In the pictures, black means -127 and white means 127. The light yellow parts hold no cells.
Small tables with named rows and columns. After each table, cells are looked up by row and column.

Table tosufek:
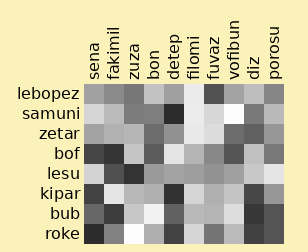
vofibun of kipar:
68
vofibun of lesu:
32
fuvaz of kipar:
48
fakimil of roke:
1
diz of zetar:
-30
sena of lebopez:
33
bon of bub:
114
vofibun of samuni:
124
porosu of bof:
-7
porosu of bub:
-43
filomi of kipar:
85
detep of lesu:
35
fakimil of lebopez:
10
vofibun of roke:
58
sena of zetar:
35
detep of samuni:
-83
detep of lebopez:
32
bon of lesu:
26
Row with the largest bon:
bub

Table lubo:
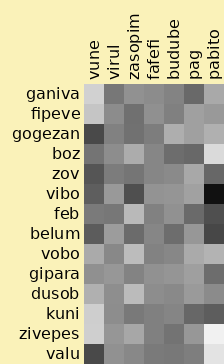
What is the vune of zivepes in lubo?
79
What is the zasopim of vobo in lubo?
60
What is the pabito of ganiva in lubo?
41
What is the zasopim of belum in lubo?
-20
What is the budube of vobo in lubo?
7
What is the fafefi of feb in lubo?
1
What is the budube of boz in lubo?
-18
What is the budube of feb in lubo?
17
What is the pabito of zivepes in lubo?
113
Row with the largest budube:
gogezan

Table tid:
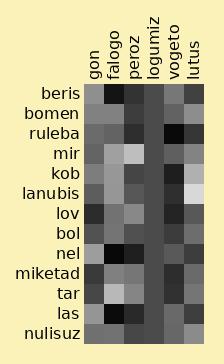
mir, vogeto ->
-32
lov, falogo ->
-13
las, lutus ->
-65
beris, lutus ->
-62
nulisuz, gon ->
-15
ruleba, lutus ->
-73
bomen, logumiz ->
-52
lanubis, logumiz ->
-52
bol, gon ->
-45
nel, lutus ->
-66
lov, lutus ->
-39
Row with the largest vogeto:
beris

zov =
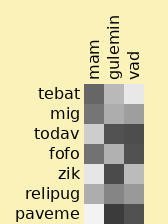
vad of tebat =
104
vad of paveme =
-46
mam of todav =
77
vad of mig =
30
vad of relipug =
25
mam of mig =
-10
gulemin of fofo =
49
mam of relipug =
45
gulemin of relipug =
5
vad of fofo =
-46
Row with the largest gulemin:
tebat

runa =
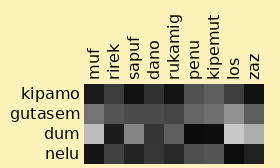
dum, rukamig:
-34
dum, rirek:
-99
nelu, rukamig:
-86
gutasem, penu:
-27
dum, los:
72
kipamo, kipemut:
-32
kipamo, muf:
-101
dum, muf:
61
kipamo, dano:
-78
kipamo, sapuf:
-110
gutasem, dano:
-52
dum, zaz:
44
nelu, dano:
-73
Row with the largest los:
dum

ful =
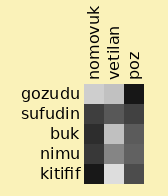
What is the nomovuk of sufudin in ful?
-65
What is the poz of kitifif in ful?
-51
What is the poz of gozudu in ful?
-104
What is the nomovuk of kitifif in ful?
-103
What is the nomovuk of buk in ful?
-82
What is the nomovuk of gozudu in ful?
78
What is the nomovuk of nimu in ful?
-71
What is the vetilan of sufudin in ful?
-39
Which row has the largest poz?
nimu

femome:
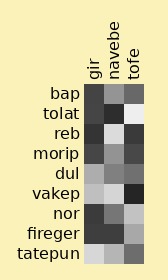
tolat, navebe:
-82
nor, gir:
-68
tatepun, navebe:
53
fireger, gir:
-65
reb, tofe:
-69
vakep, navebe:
85
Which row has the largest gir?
tatepun

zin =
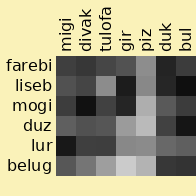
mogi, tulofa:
-62
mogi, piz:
46
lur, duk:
-23
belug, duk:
-72
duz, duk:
-62
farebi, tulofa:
-57
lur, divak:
-64
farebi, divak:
-72
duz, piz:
58
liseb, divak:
-58
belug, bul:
-76
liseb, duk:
-89
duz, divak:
-46
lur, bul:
-32
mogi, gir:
-90
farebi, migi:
-64
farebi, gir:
-45
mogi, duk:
-38

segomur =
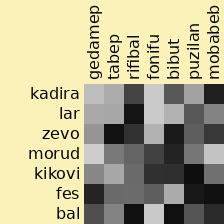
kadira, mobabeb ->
-96
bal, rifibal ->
-111
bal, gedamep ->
-48
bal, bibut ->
-112
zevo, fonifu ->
49
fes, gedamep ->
-91
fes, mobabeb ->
-111
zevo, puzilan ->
-33
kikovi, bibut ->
-80
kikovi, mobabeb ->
-16
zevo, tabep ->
-109
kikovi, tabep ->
39
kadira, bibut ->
-39

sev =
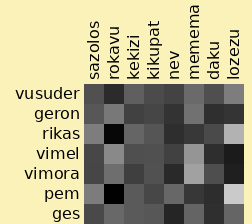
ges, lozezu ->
-26
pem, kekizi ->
-37
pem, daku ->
-82
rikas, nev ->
-81
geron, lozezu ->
-75
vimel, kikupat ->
-47
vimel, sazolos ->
-56
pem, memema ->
-72
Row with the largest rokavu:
vimel

